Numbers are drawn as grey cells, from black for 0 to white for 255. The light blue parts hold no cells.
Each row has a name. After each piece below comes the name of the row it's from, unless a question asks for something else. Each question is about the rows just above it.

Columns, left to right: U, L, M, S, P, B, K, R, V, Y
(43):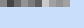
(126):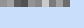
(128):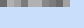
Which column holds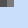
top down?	S
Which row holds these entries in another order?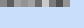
(126)
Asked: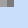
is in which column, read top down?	R
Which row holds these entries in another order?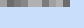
(128)

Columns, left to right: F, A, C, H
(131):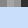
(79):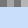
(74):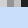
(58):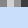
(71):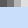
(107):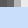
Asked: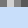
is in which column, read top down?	F
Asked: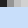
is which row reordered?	(74)
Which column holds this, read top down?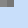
F

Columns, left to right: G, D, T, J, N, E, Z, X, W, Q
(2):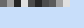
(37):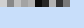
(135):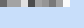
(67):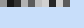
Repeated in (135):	[163]
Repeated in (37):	[178]
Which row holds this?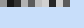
(67)

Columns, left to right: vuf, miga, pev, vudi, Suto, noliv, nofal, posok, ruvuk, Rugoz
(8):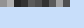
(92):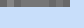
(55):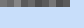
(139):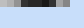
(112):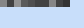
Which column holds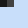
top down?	nofal
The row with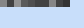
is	(112)

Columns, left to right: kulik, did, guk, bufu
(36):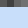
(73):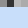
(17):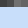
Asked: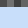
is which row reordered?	(17)
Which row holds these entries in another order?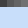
(36)
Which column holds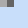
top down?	bufu

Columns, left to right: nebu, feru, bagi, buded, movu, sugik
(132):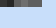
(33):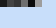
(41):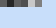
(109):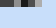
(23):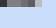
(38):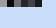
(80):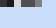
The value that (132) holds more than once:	[95]
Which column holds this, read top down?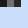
buded
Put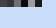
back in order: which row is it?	(33)

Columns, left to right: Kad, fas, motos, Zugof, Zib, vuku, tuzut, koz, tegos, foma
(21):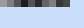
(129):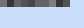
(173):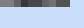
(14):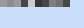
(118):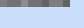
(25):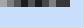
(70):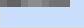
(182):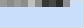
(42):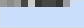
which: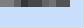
(173)
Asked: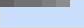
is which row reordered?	(70)
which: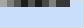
(25)
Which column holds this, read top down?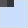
Zugof
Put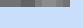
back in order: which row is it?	(70)
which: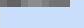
(70)

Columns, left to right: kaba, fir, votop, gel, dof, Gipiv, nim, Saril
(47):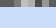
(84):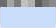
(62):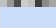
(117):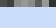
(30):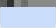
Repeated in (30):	[138]
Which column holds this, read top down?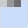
gel
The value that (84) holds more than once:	[123]
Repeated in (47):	[93]

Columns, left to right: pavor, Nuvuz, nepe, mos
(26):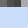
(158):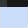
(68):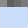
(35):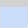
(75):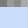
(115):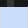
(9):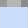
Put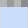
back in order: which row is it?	(9)
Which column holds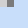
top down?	pavor
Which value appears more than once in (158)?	[24]
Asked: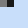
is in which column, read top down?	pavor
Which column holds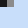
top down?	mos
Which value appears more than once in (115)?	[24]
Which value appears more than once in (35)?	[209]

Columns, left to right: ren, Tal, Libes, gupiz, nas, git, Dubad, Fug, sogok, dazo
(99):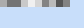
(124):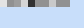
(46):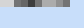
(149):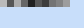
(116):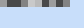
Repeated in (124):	[145]
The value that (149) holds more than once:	[86]
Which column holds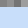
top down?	dazo
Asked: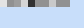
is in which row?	(124)
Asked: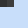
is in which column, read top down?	nas

